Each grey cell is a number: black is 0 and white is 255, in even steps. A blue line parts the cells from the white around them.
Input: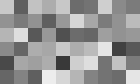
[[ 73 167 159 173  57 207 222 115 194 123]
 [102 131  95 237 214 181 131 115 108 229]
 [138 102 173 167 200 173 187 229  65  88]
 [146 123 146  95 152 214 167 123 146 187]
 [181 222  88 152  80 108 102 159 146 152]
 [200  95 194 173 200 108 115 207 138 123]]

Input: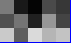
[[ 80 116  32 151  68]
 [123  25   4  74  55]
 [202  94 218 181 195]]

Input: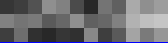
[[ 54  62  82 143 129  75  40 116  96 170 143 157]
 [ 62 110  48  40  54  48 136  62  90 164 122 151]
 [129 116 122  90 103 143  96 103 129 178 191 197]]

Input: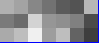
[[122 107 211 150 143 128  75]
 [170 190 240 157 190  99  62]
 [176 163 135 114  91  83 183]]

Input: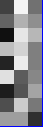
[[ 16 230 183]
 [ 29  84 164]
 [ 35 236 127]
 [ 65 244 113]
 [ 78 204 120]
 [ 99 177 143]
 [158 158  47]
 [190 210 127]
 [224  92 135]]

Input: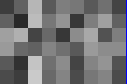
[[ 61  97 182  89 126 119  89 112  68]
 [ 75  61 202 105 132  75 119 132  75]
 [ 89  49 196 112 140  68 132 148  82]
 [ 97  41 188 119 148  55 126 160  97]
 [154 105  97 132 112  89 154 140 140]
 [160 176  68 105  55 140 168  82 126]]

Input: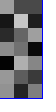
[[  3 175 134]
 [ 22 198  30]
 [ 42 101 159]
 [140 113  10]
 [146  36 127]
 [152  93  58]
 [159  73  73]]
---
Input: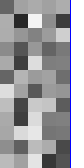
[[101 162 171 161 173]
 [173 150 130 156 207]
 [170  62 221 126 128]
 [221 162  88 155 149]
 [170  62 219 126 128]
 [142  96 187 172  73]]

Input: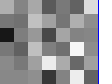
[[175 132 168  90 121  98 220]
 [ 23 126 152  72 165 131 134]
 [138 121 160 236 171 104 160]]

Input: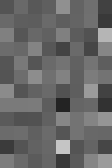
[[ 84 105  88  95 144  99 111  65]
 [128  86 104  97 128  92  82 181]
 [ 85 121  85 106 115  97 116  94]
 [139  84  98 106  82  94 155  66]
 [ 90  81  82  97 135 115 132 149]
 [ 59  84  98 104 197  84 100  70]]

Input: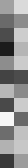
[[161 218]
 [ 76 205]
 [141 203]
 [183 138]
 [246 104]
 [178 199]]

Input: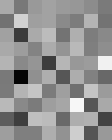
[[170 120 153 162 154 151 140 122]
 [161  59 170 188 115 175 125 137]
 [180 137 149  61 182 152 156 241]
 [122 180 197 123 159 111 196 155]
 [ 93  62 191 187 105 174 177  66]]

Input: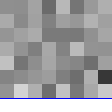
[[143 142 163 107 184 117 153 175]
 [149 161 171 122 122 121 145 166]
 [193 117 142 166 141 134 111 160]
 [147 211 175 110 194 120 168 201]]

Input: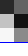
[[ 41  99]
 [247 138]]

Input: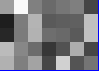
[[159 250 128 106 118 127  69]
 [ 39 123 178 110 105  90 193]
 [177 127 163  71 209  84 116]]
